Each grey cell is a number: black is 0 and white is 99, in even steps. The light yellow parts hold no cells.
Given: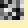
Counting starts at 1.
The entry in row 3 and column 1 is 49
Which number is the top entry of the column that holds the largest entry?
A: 66
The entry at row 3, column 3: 83
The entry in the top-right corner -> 77
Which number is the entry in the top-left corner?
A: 21
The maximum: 94
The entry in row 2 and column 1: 4
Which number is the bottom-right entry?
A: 77
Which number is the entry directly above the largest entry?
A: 16

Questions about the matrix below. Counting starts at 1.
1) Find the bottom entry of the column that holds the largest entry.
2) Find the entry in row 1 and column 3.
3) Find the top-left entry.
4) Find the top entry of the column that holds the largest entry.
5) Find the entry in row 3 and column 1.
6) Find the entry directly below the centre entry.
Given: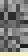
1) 79
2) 69
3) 69
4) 39
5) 49
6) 49

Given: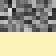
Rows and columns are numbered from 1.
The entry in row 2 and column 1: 48
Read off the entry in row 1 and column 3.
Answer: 12
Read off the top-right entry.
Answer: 69
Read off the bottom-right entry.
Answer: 43
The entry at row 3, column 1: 48
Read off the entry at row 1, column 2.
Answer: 33
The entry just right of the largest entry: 12
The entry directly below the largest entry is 80
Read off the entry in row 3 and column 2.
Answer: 33
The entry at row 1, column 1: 48
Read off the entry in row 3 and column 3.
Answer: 85
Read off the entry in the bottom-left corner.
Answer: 28
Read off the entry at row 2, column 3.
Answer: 23
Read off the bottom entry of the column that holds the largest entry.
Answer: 54
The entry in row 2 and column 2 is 59

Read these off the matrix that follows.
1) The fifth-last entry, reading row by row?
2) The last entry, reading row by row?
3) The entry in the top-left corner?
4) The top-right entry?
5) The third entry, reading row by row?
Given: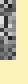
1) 24
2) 60
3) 77
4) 45
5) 71

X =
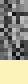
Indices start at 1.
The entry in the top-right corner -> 59
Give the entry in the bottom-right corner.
35
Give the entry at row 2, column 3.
13
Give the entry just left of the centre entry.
19
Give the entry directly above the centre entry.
53
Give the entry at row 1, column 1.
59
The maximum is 81
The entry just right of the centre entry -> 59
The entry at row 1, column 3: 47
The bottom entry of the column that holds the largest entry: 59
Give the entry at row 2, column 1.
35
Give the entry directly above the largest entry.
35
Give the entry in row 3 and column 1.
53
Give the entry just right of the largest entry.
7
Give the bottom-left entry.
41
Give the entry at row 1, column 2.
19
